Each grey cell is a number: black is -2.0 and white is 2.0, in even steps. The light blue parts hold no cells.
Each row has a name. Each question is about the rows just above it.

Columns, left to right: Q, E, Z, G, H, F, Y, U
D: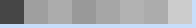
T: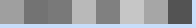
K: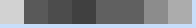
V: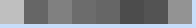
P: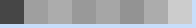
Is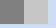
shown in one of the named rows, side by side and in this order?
yes
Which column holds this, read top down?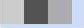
U
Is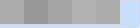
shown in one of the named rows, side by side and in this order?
yes
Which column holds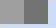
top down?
E
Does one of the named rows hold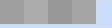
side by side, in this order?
yes
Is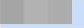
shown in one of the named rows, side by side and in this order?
yes

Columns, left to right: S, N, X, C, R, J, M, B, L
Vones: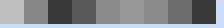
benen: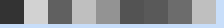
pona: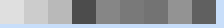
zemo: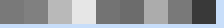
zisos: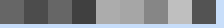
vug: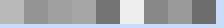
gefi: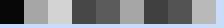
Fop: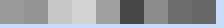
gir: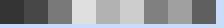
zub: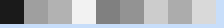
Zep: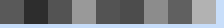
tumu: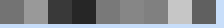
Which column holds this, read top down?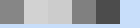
N
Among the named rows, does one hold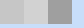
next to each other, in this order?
yes
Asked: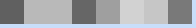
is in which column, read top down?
X
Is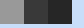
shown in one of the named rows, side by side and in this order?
yes
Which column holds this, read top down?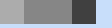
M

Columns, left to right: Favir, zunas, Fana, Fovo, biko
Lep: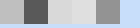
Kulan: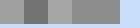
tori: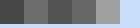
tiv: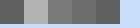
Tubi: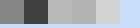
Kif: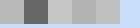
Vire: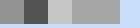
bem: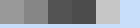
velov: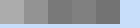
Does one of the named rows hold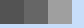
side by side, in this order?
yes
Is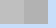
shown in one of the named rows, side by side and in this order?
no
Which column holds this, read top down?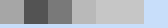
Fana
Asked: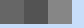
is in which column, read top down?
zunas

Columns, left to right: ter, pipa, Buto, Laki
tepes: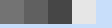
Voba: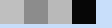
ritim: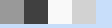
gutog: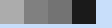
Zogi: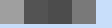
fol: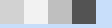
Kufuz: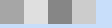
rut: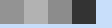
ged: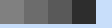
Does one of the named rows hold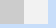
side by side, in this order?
no
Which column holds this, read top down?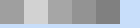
ter
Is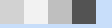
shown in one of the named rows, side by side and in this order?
yes
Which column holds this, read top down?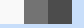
Buto
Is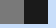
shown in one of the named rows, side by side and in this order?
no
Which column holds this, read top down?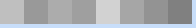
ter

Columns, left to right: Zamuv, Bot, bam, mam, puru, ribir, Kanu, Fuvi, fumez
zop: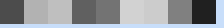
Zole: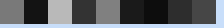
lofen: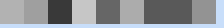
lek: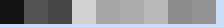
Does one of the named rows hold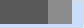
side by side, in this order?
no
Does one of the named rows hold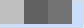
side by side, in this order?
yes
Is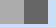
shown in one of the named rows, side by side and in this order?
no

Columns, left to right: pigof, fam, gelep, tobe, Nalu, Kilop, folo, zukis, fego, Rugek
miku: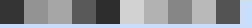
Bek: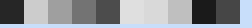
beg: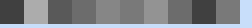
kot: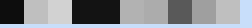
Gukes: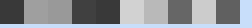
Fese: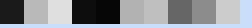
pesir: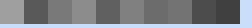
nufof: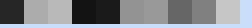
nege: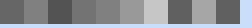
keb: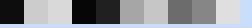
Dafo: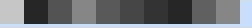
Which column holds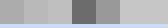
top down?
folo
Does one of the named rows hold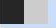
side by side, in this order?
yes
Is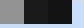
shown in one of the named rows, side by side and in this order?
no
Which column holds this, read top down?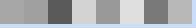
gelep
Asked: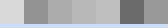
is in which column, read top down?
folo
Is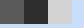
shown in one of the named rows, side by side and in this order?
yes
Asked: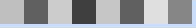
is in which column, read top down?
Rugek

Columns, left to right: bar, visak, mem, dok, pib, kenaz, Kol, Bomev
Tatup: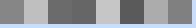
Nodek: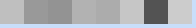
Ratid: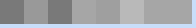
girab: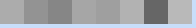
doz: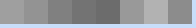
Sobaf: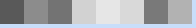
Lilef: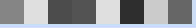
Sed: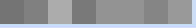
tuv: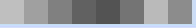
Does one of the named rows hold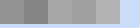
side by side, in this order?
yes
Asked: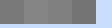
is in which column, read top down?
mem
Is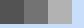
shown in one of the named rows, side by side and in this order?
no
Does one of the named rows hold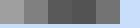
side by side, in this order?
no
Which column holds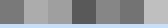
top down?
bar
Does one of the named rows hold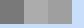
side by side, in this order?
no

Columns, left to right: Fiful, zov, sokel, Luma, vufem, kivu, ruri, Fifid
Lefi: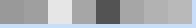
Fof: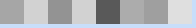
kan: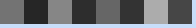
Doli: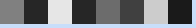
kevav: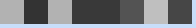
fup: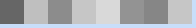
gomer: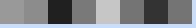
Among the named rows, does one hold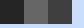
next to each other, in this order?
no
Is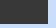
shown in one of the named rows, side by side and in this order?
yes
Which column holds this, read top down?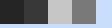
Luma
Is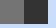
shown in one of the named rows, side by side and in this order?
yes
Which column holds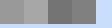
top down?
Fiful

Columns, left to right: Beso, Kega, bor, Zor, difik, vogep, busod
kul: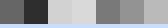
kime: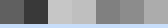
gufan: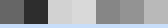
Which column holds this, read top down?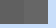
Beso
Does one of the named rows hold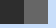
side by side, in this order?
no
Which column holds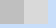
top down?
Zor

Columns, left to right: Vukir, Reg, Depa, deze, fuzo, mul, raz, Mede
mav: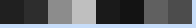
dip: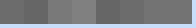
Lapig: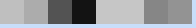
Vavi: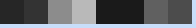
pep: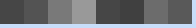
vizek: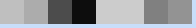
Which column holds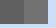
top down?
raz
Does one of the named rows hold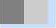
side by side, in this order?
no
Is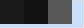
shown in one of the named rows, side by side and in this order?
no
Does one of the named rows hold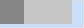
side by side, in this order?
no
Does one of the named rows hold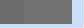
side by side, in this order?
yes

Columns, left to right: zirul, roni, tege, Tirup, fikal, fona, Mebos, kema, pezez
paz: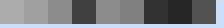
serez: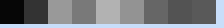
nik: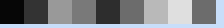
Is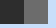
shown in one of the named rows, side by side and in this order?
yes
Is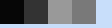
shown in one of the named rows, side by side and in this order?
yes
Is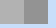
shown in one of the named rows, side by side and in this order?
yes
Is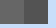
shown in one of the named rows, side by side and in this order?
yes
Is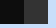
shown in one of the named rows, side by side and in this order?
no

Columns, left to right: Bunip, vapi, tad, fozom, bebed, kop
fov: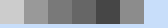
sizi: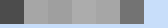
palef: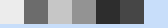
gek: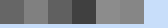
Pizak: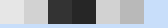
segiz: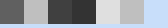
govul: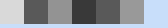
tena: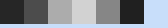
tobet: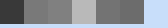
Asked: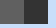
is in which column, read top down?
tad
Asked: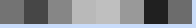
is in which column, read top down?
kop

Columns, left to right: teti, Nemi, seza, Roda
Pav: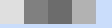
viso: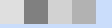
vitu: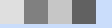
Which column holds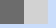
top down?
seza
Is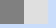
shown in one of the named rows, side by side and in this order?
no
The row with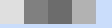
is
Pav

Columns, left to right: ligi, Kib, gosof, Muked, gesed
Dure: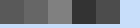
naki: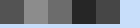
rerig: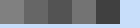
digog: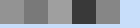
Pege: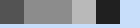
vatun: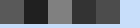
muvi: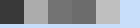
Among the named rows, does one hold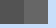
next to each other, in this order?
no
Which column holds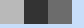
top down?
Muked
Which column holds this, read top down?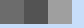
gosof
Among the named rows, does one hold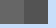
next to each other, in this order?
yes
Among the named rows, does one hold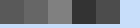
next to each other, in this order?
yes
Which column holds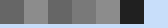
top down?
Kib

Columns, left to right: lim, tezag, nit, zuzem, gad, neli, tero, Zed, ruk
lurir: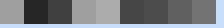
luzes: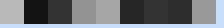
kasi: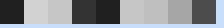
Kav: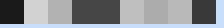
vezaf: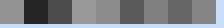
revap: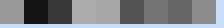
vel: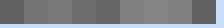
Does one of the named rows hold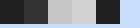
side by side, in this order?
no
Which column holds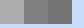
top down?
tero
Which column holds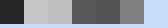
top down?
neli
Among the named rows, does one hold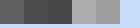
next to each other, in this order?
no
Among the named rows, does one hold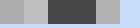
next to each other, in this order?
no
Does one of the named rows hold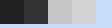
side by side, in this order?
no
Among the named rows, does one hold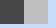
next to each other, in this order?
yes

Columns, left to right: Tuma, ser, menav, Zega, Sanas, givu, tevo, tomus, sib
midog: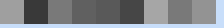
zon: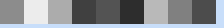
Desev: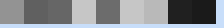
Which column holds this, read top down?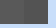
Sanas
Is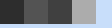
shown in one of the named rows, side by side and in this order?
no
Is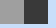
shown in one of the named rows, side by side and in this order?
yes
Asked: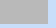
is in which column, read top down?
tevo
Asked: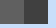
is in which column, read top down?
Zega
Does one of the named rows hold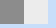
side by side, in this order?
yes

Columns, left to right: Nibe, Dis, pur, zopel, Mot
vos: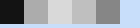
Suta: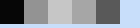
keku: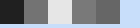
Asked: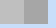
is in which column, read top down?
zopel
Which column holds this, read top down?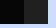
Nibe
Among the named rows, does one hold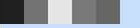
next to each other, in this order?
yes
